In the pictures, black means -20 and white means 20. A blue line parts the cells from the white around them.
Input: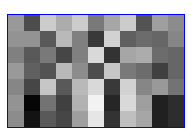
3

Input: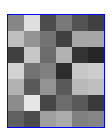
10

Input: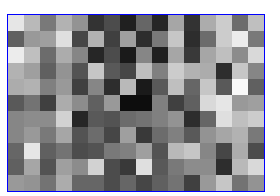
-5

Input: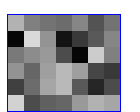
-19

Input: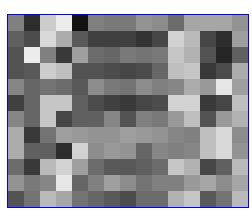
-5

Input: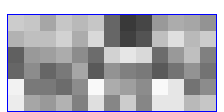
8
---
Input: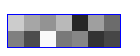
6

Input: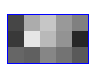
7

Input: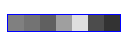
-2

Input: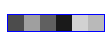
5

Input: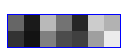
-16

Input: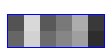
14

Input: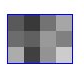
-11
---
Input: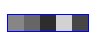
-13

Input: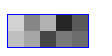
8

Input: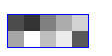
0

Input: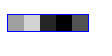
-14

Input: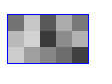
-6

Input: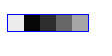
-13

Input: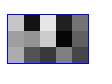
16

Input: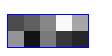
1

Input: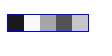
6

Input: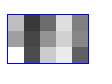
-3
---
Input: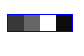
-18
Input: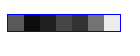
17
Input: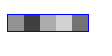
-2
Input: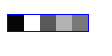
-1
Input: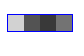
-2
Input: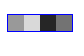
-2
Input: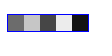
-17
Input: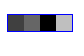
10
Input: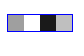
10
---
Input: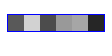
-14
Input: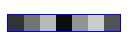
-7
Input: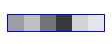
16
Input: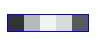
-6
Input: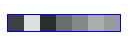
4
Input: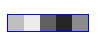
2
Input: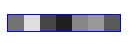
-6
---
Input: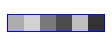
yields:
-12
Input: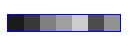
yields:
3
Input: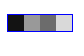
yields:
14
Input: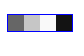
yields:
-17
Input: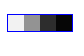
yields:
-19
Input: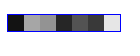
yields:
16
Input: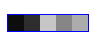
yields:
7
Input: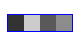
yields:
2
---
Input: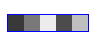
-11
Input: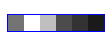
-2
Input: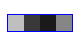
10
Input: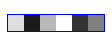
15
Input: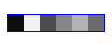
-18
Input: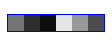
-2
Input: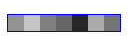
3
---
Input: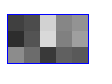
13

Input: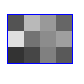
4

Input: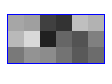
-10

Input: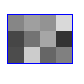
3

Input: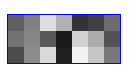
15

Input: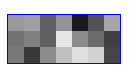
-5
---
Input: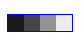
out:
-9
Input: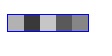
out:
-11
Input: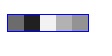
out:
-15
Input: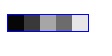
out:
-11
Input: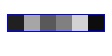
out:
6
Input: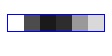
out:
-8
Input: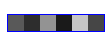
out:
-13
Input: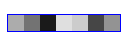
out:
-2
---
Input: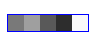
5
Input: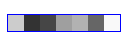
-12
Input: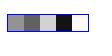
-5
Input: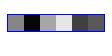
-19
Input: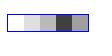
15
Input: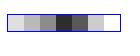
9
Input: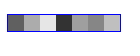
7
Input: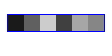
-5
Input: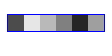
16
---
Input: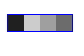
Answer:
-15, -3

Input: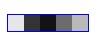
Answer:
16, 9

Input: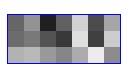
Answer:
-4, 2

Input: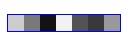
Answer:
12, 4

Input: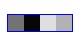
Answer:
-2, 8

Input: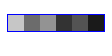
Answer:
11, -16

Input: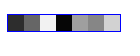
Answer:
-13, 13

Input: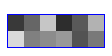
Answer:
-11, -1
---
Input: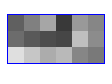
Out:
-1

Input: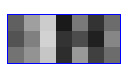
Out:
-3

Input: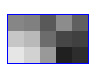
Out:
-13

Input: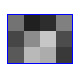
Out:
-11

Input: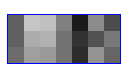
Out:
-4

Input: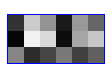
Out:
-5

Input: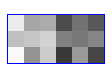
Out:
-9
